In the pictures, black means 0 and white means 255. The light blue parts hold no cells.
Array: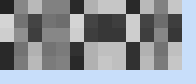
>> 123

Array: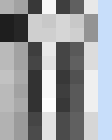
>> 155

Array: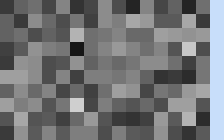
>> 146

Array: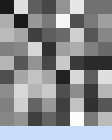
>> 147

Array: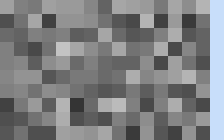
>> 114

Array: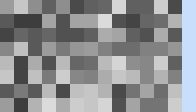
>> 61

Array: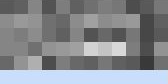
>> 147

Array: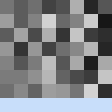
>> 136
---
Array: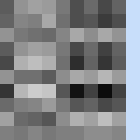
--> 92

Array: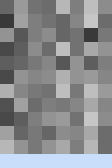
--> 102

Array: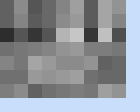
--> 97

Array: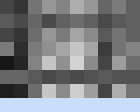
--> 68

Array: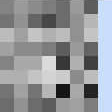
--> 131

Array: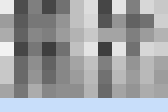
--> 235
